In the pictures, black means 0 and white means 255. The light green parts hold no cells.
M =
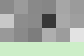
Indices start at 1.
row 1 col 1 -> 138
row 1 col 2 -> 155
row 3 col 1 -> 153
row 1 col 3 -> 137
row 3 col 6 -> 227
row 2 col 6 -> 159

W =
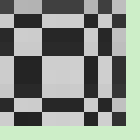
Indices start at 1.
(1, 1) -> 67
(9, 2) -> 35
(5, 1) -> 204
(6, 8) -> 207
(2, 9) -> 51
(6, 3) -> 36
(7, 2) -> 41
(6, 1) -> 204
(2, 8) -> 205
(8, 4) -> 39
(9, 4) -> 207
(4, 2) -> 202
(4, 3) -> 202
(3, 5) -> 39
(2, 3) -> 38
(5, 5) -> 206
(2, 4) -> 205
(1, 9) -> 190
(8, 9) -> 192
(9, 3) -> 36
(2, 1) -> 203
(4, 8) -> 41
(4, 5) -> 42
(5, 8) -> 207
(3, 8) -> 39
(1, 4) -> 64

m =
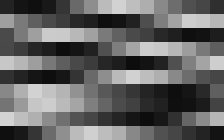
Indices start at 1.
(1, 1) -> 35
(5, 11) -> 19
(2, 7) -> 31
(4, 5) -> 13
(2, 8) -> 14
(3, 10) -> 74
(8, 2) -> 154
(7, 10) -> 54
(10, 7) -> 208
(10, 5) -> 143
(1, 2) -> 20
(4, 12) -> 200
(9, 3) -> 176
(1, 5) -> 53
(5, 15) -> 164
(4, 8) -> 80
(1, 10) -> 190
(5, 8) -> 38
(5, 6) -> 73
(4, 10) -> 165
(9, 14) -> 102
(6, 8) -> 142
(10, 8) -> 189
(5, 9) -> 29
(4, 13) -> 183
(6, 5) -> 22
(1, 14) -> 80
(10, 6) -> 187
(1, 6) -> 105
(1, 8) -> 187
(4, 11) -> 205
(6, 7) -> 105
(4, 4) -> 29
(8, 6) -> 165
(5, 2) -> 182
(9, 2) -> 190

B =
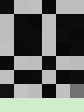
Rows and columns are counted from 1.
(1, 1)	12
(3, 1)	189
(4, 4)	191
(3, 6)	10
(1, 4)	9
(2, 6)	12
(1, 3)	192
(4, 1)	193
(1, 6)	190
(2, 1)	189
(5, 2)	191
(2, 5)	11

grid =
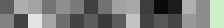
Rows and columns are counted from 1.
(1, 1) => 95
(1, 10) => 168
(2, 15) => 140
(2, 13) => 69
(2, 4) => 165
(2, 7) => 93
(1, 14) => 176
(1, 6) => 122

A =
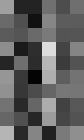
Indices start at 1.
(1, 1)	159
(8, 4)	173
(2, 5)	92
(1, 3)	35
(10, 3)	133
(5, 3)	44
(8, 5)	66
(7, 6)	118
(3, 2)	85
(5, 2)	111
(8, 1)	115
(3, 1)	91
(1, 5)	77
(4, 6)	133
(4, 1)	142
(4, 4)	221
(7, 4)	102

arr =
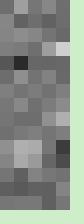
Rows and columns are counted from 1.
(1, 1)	110
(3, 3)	134
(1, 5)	110
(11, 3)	171
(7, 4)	114
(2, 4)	98
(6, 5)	105
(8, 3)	112
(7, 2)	116
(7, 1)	127
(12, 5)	76
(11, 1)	144
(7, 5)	127
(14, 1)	95
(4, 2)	123
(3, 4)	116
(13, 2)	96
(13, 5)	114
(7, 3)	124
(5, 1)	86
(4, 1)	126

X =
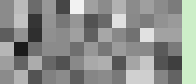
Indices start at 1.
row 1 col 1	139
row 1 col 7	160
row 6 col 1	139
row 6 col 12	133
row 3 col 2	146
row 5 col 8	175
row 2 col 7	82
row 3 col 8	167
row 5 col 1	158
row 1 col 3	107
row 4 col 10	139
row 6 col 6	94
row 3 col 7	96
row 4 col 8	119
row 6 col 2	178
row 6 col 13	99
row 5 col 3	172
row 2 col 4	147
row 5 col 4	103
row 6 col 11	207
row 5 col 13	63
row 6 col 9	121
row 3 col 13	162
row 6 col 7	134

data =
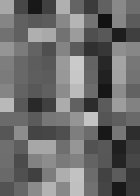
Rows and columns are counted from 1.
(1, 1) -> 168
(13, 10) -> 54
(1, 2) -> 71
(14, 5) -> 136
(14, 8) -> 69
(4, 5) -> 132
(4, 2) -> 123
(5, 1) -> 126
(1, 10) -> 110
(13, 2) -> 80
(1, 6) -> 100
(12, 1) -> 110
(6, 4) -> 92
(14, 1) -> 83
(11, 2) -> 94
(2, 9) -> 134
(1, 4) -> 64
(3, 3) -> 175
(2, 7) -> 115
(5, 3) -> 93
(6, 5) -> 152
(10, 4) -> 70
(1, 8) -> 97
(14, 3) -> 139
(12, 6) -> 130
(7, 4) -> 96
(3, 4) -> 169
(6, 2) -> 104
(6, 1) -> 123
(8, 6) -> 97
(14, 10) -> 56
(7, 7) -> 108
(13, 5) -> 174

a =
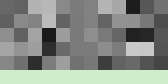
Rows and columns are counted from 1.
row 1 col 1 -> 103
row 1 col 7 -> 129
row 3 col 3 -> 163
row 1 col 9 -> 167
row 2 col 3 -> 131
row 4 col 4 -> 46
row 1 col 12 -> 114
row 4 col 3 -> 158
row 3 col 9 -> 102
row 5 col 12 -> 70
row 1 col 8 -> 180
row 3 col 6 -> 122
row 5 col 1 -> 134
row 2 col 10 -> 145
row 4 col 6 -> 123
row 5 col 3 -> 45
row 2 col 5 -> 99
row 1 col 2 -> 98

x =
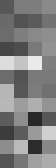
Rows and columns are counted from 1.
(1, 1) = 88
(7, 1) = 182
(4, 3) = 121
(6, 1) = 108
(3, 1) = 108
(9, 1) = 92
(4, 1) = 70
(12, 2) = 119
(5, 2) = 196
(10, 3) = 154
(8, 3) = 175
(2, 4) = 114
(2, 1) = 106
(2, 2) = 83
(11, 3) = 43
